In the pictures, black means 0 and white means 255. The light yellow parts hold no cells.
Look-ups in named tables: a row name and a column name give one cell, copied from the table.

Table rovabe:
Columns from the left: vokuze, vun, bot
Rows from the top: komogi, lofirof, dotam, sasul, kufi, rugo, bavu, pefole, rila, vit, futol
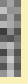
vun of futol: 198
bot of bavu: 128
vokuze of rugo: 94
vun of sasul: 170
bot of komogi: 114
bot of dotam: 107
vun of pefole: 157
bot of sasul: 140
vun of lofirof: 147
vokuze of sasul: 183
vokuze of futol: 147
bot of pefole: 84
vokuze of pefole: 71
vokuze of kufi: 61
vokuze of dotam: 118
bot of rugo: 112
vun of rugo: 84
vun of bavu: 187

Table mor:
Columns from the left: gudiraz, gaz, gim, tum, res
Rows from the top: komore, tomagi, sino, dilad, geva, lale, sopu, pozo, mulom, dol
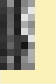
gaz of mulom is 143
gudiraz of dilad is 41
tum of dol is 128
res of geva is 162
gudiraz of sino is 45
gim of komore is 37
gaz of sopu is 100
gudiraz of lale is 53
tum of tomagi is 151
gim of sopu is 57
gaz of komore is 144
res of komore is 159
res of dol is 129
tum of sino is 227
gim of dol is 42
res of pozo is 176
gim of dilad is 36
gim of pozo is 53
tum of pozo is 89

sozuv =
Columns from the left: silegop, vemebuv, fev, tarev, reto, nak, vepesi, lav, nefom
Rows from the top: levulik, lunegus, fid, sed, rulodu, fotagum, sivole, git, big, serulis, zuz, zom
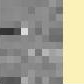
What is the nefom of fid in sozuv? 148
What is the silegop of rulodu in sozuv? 53
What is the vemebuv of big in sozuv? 154
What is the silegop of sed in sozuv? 133
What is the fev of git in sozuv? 125
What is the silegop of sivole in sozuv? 138
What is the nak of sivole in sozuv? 143
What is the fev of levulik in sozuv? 135
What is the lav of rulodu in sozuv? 115

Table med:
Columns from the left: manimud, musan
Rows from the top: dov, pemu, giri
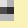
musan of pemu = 46
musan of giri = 184
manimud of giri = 187
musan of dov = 178
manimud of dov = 224
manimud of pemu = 77
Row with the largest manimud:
dov

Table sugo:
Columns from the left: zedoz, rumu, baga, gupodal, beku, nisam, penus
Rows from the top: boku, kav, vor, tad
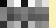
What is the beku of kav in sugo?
106
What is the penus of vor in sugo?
98
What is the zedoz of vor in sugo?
133
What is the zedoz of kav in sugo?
128
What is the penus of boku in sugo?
224
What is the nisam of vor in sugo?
91
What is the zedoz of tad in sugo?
50
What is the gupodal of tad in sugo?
56
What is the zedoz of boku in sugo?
8
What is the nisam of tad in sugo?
132
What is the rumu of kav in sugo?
91
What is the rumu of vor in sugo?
69
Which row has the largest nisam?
boku

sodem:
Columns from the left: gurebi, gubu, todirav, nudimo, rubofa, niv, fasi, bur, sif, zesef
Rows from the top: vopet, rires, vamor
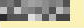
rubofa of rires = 129
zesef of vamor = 69
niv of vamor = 186
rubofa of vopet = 162
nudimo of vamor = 83
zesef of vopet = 81
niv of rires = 105
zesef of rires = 142
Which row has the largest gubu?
vopet

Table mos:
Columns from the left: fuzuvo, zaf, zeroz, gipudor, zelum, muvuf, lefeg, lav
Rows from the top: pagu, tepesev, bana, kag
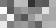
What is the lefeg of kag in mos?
177
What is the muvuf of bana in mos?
190
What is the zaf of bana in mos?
243
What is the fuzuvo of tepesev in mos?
253
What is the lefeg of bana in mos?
165
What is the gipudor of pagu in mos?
186
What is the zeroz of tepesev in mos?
139
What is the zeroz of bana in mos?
116
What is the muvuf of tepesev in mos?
133
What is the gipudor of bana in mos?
86
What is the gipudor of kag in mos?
157

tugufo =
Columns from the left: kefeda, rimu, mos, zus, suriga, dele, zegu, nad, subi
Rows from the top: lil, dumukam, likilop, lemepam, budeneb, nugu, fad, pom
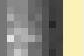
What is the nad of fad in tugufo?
61
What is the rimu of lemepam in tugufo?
136
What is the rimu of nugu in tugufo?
227
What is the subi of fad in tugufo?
65
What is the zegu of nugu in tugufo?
79
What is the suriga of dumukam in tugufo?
105
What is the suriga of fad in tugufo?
111
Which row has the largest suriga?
nugu

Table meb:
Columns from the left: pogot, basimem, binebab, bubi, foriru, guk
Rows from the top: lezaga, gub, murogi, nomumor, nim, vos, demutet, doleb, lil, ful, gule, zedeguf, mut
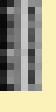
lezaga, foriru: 143
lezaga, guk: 139
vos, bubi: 199
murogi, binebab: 119
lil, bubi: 197
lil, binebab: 123
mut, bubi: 194
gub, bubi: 190
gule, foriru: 66
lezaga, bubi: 191

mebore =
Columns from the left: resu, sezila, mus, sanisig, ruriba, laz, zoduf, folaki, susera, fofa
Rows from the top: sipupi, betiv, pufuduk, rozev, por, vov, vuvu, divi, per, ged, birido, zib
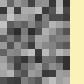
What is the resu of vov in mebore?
91
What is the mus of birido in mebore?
105
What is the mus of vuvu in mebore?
144
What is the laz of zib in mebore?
86
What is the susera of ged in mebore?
125
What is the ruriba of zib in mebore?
105
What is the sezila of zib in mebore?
65
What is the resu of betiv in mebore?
55
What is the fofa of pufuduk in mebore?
60
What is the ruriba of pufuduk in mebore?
147
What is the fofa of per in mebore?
49
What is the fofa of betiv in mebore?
72
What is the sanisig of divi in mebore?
173
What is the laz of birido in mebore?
144
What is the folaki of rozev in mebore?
180
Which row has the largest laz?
betiv

